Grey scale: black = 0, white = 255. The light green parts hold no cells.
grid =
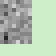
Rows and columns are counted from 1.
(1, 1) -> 158
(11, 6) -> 127
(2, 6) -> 138
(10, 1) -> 153
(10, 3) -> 152
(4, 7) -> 163
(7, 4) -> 194
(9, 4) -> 160
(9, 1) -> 144
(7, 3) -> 151
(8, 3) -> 132
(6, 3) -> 153
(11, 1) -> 134
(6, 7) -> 131
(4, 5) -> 206
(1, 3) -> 154
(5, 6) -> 141
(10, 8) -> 149
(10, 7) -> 163
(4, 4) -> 160
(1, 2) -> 187
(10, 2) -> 37
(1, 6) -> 142
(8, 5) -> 122
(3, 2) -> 138
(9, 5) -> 150
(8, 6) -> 160

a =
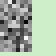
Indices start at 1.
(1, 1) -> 172
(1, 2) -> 144
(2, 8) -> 94
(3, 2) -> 193
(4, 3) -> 148
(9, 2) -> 145
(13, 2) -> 183
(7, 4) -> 202
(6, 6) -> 77
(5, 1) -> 150
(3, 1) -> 104
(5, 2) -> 186
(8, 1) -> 115
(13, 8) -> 139
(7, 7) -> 177
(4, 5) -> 142
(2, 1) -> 147
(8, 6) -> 65
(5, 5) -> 189
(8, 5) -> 88
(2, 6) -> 88
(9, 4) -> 96
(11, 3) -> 181
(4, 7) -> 119
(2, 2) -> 179
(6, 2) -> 109
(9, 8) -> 87

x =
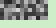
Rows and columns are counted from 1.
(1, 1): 117
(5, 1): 70
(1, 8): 125
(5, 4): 168
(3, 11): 192
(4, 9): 58
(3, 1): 76
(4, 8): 58
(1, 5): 165
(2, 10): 170
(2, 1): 186
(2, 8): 57
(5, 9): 192
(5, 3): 90
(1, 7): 182
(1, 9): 168
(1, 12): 180
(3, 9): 68

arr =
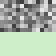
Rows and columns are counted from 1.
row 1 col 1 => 152
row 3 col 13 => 131
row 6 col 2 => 135
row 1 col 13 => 64
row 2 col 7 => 65
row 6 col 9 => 101
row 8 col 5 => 66
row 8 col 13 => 144
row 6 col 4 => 129
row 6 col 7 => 112
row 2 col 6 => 236
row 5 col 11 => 122
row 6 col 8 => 102
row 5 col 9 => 200
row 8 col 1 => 67
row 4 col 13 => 235
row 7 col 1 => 145
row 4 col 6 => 144
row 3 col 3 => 160
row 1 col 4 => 146
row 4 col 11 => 174
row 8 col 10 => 228
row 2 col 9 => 109
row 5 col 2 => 163
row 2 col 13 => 124
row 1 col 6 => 62
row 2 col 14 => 139
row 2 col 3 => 90
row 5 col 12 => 107
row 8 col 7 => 119
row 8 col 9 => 193

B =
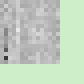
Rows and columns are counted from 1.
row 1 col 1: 184
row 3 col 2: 159
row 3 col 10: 201
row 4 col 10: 208
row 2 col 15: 172
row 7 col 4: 171
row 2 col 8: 176
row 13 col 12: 174
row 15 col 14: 180
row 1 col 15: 173
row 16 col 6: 175
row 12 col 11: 183
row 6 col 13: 180
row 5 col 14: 180
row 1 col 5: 205
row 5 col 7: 195
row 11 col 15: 178
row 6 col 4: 187
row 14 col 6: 166
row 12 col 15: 200
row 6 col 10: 196
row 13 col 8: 177
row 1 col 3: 189
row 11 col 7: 179
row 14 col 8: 171
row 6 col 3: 183
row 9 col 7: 177
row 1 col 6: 180
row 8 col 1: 189
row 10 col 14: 187
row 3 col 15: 193
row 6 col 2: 190
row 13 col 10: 181
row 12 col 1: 169
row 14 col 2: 195
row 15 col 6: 169
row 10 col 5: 213
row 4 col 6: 188

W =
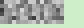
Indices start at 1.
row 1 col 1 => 75
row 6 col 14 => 192
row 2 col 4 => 167
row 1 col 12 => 113
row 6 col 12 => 133
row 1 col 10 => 112
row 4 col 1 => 79
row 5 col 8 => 91
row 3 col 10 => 177
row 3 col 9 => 167
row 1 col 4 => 178
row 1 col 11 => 215
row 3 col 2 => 147
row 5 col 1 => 172
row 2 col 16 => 147
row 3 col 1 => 56
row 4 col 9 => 191
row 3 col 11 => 139
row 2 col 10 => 158
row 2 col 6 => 113
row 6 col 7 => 165
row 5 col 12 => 175
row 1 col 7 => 110
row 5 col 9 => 61
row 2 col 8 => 120
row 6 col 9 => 202
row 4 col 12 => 204
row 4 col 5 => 153
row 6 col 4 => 209
